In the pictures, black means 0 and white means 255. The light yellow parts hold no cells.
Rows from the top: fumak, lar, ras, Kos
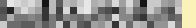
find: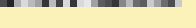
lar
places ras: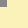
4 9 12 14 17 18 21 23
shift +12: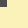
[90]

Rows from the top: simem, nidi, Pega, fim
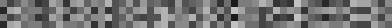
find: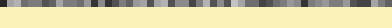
fim
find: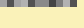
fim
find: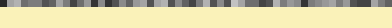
nidi
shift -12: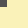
[70]

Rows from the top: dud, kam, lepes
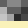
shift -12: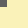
[84]
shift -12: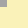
[153]
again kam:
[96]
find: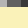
kam
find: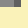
dud
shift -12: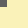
[84]
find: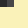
lepes

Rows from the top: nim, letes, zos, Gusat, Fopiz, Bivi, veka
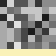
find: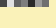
Gusat
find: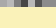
Bivi
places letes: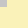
3 4 5 7

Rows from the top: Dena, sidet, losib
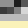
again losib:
[187]
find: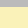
losib

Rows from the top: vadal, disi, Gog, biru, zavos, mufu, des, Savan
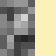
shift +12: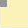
[162]
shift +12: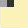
[178  62]
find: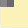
Savan

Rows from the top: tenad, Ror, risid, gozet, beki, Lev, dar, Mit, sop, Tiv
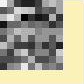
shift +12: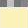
[129 203 129 145]
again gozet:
[104]
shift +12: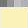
[129 161 203 189]
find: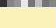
Tiv
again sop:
[75]

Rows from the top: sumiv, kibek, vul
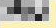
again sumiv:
[173]
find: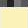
kibek
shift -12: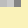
[177 190 121]
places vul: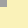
4 6
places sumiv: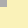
0 1 3 4 6
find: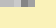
vul
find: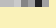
vul

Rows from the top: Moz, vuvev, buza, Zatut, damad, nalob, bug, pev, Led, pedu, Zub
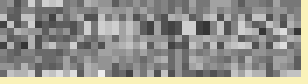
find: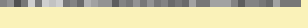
Moz
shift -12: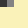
[ 41 119]
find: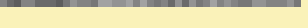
pev
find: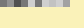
damad

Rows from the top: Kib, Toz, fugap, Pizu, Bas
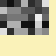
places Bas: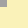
2 3 5
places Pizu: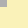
1 2
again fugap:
[118]
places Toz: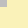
0

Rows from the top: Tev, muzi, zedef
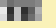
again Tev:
[124]
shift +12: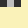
[ 59 203  59]
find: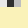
muzi

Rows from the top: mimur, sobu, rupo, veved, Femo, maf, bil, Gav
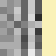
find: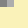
veved
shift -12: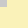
[190]
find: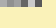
mimur
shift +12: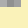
[185 156 172]
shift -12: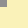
[132]
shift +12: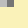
[201 129]

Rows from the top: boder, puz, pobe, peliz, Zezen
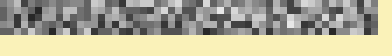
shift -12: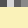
[ 70 203  86 125]
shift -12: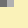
[100 165]
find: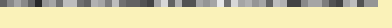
puz
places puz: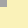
2 7 14 22 28 30 34 37 44 45 49
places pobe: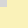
41 46 48
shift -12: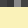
[ 55  43 125  55]
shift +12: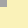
[177]

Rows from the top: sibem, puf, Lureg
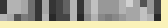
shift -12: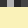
[ 41 167  29  57]
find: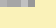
puf
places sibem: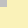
13
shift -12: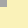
[154]
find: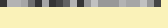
puf
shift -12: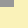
[140 140]
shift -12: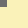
[98]

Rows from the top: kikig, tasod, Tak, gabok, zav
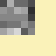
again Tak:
[134]
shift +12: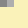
[146 186]
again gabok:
[118]

